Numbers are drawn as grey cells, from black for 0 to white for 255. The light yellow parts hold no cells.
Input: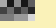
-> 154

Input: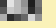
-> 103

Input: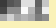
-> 167

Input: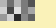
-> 42

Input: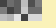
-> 67

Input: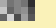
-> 75

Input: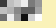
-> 15
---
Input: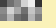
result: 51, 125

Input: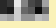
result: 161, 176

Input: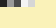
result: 214, 34

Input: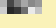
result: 152, 205

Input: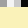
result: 9, 160

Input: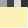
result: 51, 165

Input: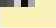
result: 168, 74

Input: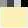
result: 5, 153

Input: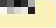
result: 174, 247
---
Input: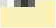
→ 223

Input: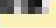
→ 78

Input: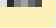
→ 223

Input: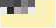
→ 235

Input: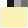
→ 254

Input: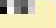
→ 11
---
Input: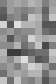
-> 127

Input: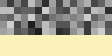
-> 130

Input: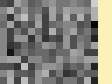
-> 80

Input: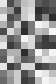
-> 230

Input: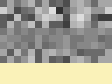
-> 107

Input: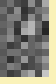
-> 88

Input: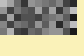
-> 190

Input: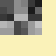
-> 86

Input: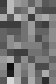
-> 61
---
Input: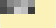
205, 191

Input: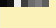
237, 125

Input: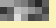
220, 191

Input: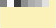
251, 225

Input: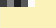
251, 131

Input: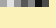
226, 166

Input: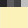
192, 94

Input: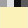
227, 160

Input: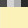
211, 172
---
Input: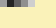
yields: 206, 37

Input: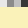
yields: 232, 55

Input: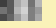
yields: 210, 62

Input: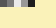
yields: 234, 29

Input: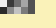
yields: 238, 42

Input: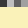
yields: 191, 55
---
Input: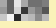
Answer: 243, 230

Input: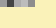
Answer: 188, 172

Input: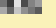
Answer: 227, 197

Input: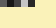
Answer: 197, 93

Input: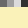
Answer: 219, 160

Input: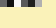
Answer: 247, 176

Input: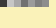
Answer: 198, 168
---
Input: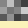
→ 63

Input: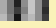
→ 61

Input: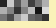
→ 175

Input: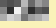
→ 133

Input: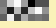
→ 80

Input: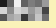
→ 154

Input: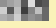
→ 88

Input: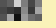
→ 125
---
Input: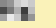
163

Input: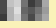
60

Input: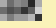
171

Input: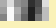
132

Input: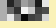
174

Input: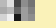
211

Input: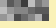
150

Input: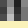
76

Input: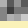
132

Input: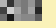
109
